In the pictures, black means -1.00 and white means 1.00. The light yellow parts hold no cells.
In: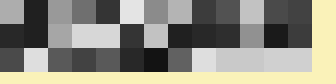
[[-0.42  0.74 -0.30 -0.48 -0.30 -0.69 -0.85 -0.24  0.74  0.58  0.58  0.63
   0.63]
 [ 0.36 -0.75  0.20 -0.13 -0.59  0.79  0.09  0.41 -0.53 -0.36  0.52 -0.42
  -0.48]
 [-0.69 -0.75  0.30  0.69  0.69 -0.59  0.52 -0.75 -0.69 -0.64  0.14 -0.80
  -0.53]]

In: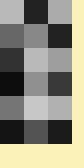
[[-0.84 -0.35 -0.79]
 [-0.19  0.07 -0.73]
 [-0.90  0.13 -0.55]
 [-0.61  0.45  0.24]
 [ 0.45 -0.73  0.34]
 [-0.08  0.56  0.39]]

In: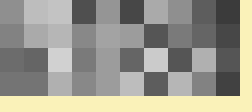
[[-0.09 -0.09  0.38  0.07  0.22  0.48 -0.27  0.43  0.02 -0.49]
 [ 0.02  0.33  0.43  0.07  0.28  0.22 -0.33 -0.04 -0.21 -0.44]
 [ 0.12  0.48  0.53 -0.38  0.17 -0.44  0.33  0.12 -0.27 -0.54]
 [-0.15 -0.21  0.64 -0.04  0.22 -0.21  0.59 -0.33  0.38 -0.33]]

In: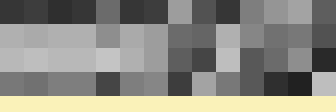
[[-0.58 -0.52 -0.63 -0.58 -0.16 -0.58 -0.52  0.23 -0.36 -0.58 -0.01  0.17
   0.28 -0.26]
 [-0.06 -0.11 -0.01 -0.01 -0.46 -0.01  0.05 -0.52  0.28 -0.06 -0.31 -0.63
  -0.74  0.49]
 [ 0.38  0.33  0.38  0.38  0.11  0.33  0.23 -0.16 -0.21  0.38  0.05 -0.11
  -0.06 -0.36]
 [ 0.44  0.49  0.44  0.44  0.54  0.38  0.23 -0.26 -0.46  0.49 -0.31 -0.16
   0.11 -0.68]]

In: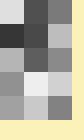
[[ 0.75 -0.37 -0.04]
 [ 0.26  0.58  0.02]
 [ 0.42 -0.26  0.08]
 [-0.58 -0.43  0.48]
 [ 0.14  0.87  0.64]]

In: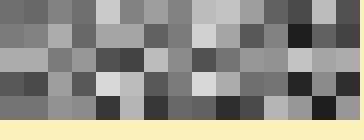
[[ 0.35  0.35 -0.04  0.18 -0.37 -0.48  0.46  0.08 -0.37 -0.09  0.18  0.13
   0.52  0.29  0.35]
 [-0.14 -0.19  0.02 -0.14  0.58  0.02  0.24  0.02  0.46  0.52  0.24 -0.25
  -0.42  0.46 -0.37]
 [-0.09 -0.09  0.13  0.08 -0.58  0.41 -0.58 -0.19 -0.25 -0.64 -0.42  0.41
   0.18 -0.76  0.18]
 [-0.31 -0.42  0.24 -0.31  0.69  0.46 -0.31 -0.04  0.69  0.35 -0.14 -0.09
  -0.70  0.08 -0.64]
 [-0.04  0.02  0.35 -0.19  0.29  0.29 -0.25 -0.04  0.64  0.29 -0.31  0.02
  -0.76 -0.25 -0.48]]

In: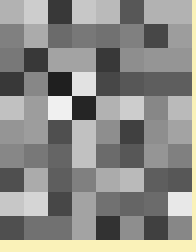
[[-0.56  0.06 -0.76  0.77 -0.44 -0.32 -0.26 -0.26]
 [ 0.40  0.61 -0.56  0.56  0.46 -0.32  0.40  0.40]
 [ 0.56  0.67 -0.44  0.28 -0.11 -0.21 -0.16  0.82]
 [ 0.17  0.23 -0.38  0.51  0.11 -0.50  0.11  0.28]
 [-0.38  0.34 -0.26  0.00  0.34  0.46 -0.26 -0.32]
 [ 0.06 -0.06 -0.21  0.51 -0.16 -0.32  0.17  0.00]
 [ 0.00  0.34 -0.16 -0.06 -0.11  0.00 -0.44  0.23]
 [-0.38 -0.11 -0.11  0.28 -0.61  0.11 -0.50  0.06]
 [-0.06 -0.56  0.28  0.28 -0.56  0.11  0.17  0.17]
 [ 0.51  0.23  0.88 -0.71  0.40  0.61  0.06  0.46]]

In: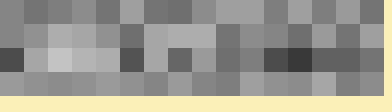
[[ 0.04 -0.08 -0.02  0.09 -0.08  0.25 -0.08 -0.13  0.09  0.25  0.25 -0.02
   0.25 -0.02  0.20 -0.08]
 [ 0.20  0.14  0.09  0.14  0.20  0.14  0.04  0.20  0.04 -0.02  0.25  0.14
   0.09  0.30 -0.02  0.09]
 [ 0.04  0.14  0.36  0.30  0.14 -0.13  0.30  0.36  0.36 -0.08  0.09  0.04
  -0.13  0.20 -0.08  0.25]
 [-0.40  0.30  0.52  0.41  0.36 -0.34  0.30 -0.19  0.20 -0.13 -0.02 -0.40
  -0.56 -0.24 -0.24 -0.08]]

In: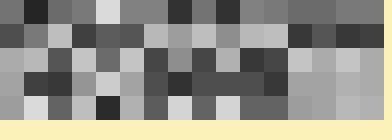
[[ 0.28 -0.50 -0.56  0.17  0.60  0.28 -0.39 -0.61 -0.39 -0.39 -0.39 -0.56
   0.28  0.28  0.39  0.34]
 [ 0.34  0.44 -0.33  0.54 -0.16  0.54 -0.45  0.11 -0.45  0.39 -0.56 -0.45
   0.54  0.34  0.54  0.34]
 [ 0.23  0.71 -0.22  0.49 -0.66  0.39 -0.28  0.66 -0.22  0.66 -0.22 -0.22
   0.23  0.28  0.44  0.39]
 [-0.10 -0.71 -0.16 -0.05  0.71  0.01  0.01 -0.61 -0.10 -0.61  0.01 -0.05
  -0.16 -0.16 -0.05 -0.05]
 [-0.39 -0.05  0.49 -0.50 -0.28 -0.33  0.44  0.23  0.49  0.11  0.44  0.49
  -0.56 -0.33 -0.56 -0.50]]
